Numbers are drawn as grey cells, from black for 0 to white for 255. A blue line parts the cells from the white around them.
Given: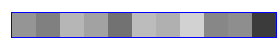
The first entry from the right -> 59
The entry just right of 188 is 176
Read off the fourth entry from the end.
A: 210

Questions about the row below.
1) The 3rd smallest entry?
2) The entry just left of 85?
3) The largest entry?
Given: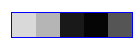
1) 85
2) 5
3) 217

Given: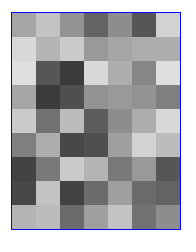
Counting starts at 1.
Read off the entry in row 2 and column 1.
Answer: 216
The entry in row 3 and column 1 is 222
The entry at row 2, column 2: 180
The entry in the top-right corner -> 210
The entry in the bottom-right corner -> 141
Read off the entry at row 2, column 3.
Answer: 202
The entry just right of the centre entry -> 141
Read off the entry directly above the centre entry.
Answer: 147
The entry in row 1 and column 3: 147
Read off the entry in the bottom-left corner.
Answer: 180
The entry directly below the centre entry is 79
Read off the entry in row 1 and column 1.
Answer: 165

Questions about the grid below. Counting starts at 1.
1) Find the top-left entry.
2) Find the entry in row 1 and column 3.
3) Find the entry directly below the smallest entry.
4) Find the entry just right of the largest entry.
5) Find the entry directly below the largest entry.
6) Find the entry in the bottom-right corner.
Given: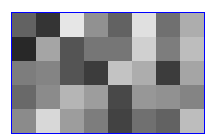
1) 98
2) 230
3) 125
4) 145
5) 84
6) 189

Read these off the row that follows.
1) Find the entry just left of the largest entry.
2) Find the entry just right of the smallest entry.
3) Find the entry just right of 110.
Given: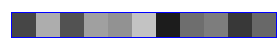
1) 146
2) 110
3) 125

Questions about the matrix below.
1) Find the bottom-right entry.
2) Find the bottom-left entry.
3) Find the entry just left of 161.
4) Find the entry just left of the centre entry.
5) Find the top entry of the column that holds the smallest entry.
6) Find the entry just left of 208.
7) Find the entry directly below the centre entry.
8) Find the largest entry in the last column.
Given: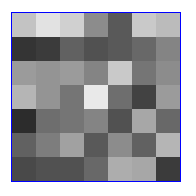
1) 59
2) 73
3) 125
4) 117
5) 195
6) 226
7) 132
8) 187

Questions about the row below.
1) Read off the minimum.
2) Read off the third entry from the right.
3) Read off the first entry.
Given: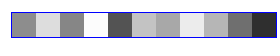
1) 47
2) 182
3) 141

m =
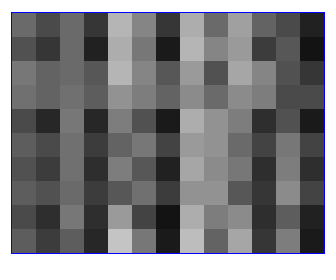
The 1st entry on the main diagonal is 106
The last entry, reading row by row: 26
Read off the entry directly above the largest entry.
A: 154
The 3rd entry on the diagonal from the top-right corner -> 133
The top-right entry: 33
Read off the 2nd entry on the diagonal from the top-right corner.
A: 87
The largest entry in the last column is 74
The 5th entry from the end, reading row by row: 99
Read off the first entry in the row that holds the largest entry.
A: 93
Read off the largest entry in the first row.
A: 181
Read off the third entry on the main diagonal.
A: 106
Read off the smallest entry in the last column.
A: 19
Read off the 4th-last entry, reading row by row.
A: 166
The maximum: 196
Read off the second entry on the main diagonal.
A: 54
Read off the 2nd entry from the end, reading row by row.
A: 125

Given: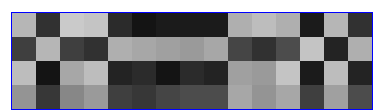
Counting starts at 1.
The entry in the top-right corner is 49
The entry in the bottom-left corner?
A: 148
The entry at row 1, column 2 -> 49
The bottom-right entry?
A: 76
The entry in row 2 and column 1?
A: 63
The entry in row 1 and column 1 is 182
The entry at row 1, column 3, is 202
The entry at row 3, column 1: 189
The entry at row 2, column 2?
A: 182
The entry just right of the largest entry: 196
